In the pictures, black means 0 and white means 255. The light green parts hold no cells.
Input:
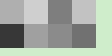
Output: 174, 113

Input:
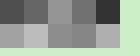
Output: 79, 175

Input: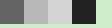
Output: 99, 35

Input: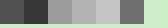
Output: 82, 112

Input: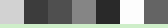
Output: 210, 100

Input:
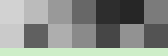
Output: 210, 83

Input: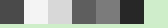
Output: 74, 39
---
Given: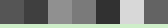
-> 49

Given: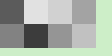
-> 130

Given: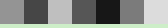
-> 23

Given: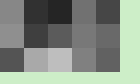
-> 70

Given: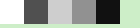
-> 17

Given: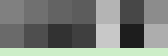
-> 180

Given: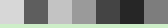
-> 68
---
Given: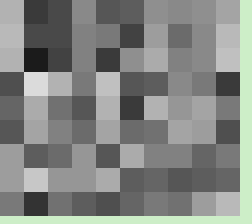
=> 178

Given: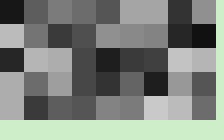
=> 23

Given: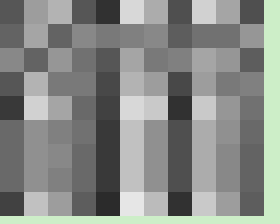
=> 86

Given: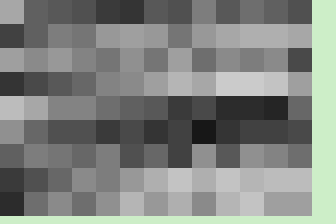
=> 167

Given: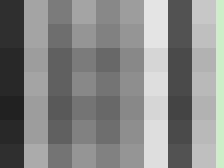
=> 47

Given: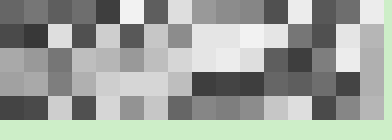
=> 102

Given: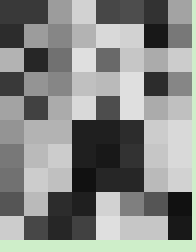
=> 57

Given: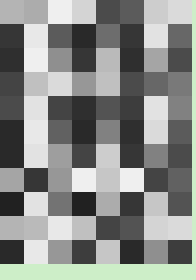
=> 180
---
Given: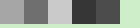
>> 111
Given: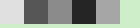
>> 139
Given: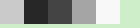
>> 165
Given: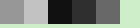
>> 104
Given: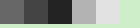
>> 103
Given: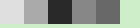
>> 135
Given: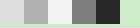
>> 176
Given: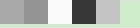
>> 169
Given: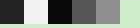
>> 84
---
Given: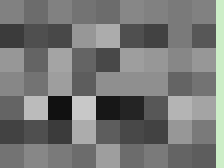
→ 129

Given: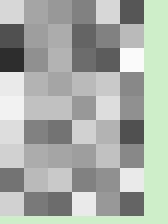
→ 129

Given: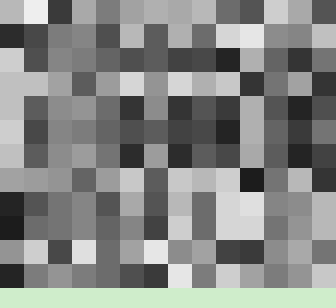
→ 206

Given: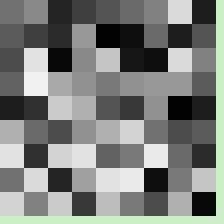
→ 129

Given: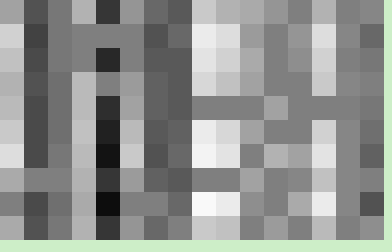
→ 178
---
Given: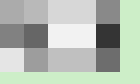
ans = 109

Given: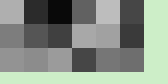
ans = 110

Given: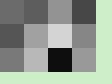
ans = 153

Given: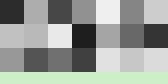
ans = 219

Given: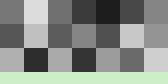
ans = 207

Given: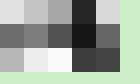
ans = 68

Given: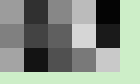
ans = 201

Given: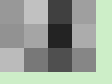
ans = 134
